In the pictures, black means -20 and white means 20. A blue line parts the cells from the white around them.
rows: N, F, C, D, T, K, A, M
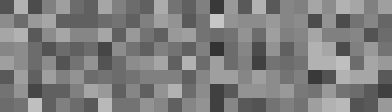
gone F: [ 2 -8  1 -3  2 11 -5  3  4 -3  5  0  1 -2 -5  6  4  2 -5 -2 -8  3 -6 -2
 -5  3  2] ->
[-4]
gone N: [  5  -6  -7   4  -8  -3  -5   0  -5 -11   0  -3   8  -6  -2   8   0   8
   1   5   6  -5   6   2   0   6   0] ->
[7]
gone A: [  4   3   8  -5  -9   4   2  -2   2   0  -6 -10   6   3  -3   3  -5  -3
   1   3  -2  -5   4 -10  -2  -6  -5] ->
[-1]
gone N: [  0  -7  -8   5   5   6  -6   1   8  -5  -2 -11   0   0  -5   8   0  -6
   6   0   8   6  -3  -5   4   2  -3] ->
[7]

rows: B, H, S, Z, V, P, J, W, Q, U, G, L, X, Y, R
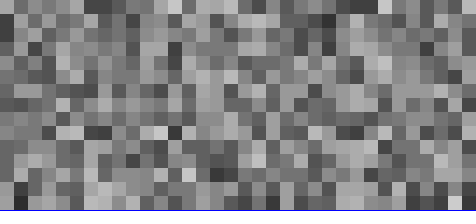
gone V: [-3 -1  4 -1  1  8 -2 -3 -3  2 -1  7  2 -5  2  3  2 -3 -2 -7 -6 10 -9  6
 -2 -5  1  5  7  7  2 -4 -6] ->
[0]
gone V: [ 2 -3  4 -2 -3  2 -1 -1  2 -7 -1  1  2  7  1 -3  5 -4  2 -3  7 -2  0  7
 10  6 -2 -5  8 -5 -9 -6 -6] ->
[3]

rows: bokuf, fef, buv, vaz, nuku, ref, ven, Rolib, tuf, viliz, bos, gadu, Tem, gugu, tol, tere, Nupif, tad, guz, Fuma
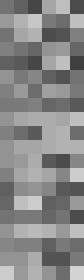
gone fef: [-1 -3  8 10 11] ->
[4]
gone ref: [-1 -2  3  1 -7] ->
[-5]
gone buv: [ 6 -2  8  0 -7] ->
[-8]
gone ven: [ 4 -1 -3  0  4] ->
[5]
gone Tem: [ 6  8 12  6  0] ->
[1]
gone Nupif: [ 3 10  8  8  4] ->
[9]
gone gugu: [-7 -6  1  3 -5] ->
[2]

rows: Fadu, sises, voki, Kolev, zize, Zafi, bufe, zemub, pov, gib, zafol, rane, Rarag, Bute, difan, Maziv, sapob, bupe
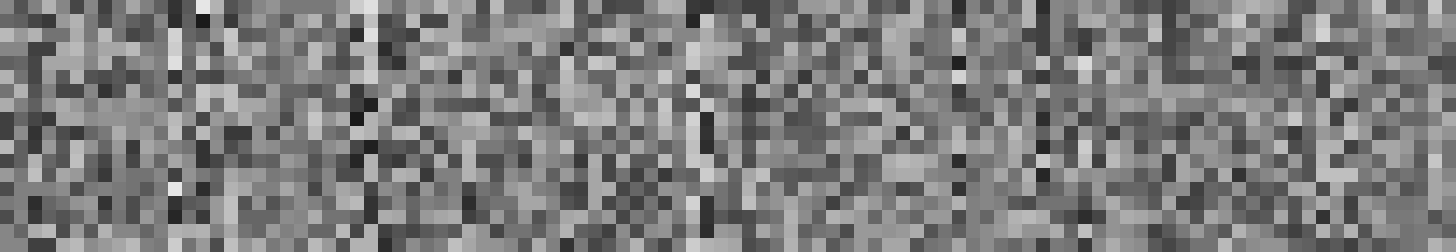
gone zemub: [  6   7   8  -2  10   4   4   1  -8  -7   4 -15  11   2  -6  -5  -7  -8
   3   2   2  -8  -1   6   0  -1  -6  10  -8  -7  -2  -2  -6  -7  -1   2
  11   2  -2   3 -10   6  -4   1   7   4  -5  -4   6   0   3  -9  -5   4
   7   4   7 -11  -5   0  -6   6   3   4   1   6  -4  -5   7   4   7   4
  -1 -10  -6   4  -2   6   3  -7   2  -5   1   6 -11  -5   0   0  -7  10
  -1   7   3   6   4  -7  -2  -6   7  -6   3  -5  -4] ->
[5]
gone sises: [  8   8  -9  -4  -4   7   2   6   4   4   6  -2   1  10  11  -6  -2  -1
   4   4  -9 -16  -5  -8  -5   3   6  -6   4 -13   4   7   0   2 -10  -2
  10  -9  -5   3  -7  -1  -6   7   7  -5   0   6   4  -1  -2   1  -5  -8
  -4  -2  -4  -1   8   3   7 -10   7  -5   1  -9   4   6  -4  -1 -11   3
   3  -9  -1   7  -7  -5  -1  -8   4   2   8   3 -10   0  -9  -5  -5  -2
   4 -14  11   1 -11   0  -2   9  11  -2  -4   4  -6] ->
[-3]

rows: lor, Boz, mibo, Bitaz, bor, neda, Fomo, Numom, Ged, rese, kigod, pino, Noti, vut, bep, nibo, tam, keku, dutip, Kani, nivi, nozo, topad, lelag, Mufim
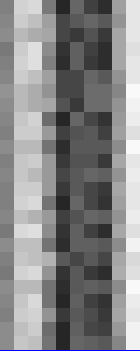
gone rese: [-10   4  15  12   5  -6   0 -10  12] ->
[-7]
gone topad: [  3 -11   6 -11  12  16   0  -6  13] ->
[-8]

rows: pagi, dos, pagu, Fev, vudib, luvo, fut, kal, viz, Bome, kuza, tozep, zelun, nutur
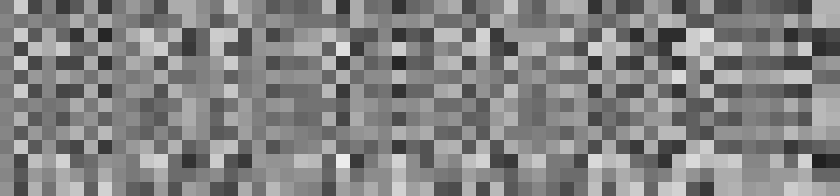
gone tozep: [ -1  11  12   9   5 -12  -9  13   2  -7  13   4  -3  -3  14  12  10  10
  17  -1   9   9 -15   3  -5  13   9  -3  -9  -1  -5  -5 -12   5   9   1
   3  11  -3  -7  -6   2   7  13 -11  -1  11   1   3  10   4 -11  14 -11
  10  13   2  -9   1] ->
[-13]
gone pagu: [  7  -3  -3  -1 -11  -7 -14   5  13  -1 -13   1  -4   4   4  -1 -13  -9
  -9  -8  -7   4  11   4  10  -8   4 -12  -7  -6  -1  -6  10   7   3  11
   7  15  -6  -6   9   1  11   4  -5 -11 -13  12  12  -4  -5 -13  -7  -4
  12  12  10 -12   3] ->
[-10]
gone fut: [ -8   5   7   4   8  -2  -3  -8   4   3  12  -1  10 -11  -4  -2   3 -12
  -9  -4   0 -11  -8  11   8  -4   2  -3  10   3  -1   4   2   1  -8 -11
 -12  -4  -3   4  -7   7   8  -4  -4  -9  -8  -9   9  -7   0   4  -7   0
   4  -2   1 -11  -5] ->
[6]

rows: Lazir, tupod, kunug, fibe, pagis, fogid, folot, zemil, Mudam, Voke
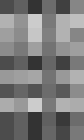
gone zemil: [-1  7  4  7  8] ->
[12]
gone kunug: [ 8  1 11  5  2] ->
[0]
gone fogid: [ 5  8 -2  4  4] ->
[6]

